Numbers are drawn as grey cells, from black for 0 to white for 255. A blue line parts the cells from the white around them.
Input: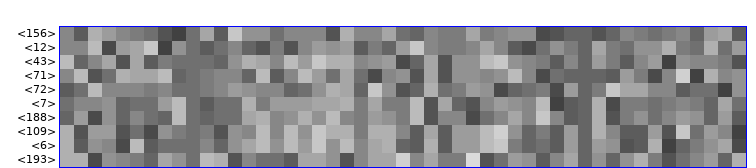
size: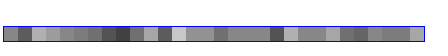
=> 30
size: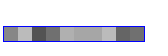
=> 10
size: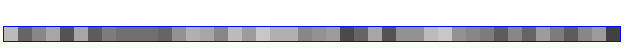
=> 44
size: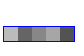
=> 5
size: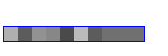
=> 10
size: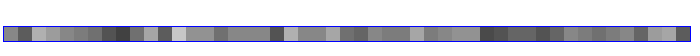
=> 49

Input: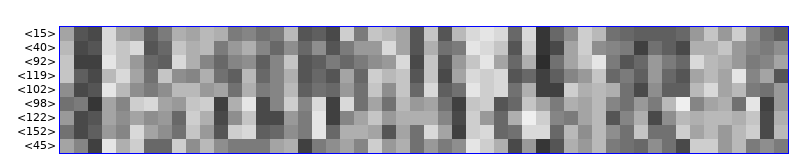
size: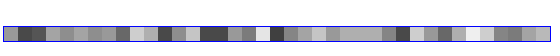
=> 39
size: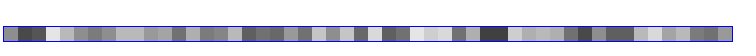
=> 52
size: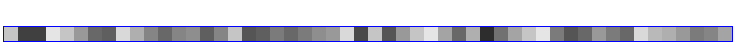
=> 52
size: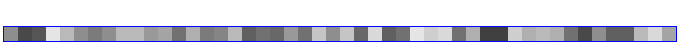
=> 48
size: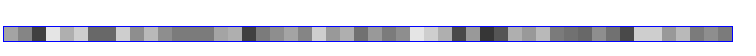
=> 52
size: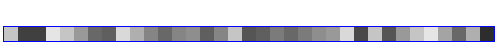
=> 35

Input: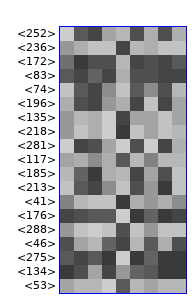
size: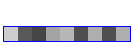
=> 9
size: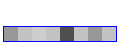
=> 8
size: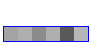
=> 6
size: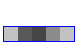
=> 5
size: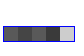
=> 5
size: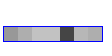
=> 7

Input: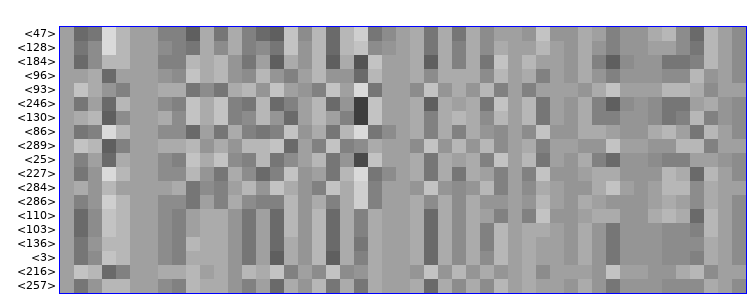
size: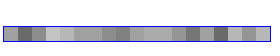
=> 19
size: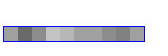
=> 10
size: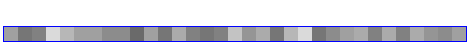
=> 33

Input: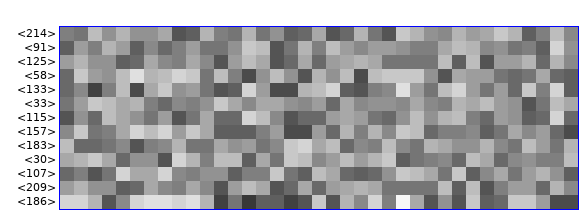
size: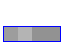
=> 4
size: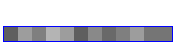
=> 12
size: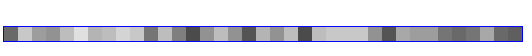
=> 37
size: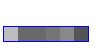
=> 6

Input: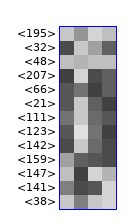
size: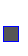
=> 1
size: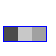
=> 3
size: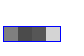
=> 4
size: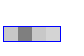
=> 4
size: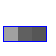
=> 3
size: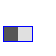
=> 2
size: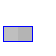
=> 2

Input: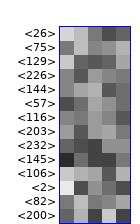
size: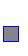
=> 1
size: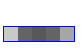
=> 5
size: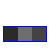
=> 3
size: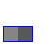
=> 2
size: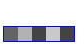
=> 5
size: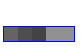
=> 5
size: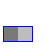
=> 2

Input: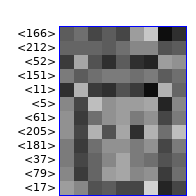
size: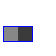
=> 2
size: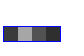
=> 4
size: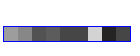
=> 9
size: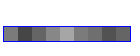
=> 9

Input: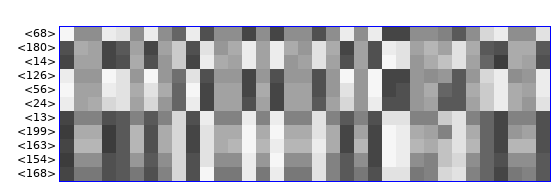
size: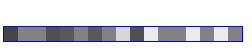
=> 17
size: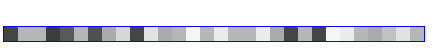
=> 30
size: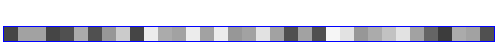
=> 35
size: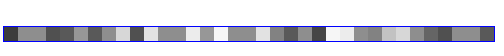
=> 35
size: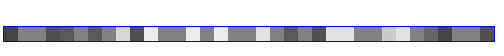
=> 35

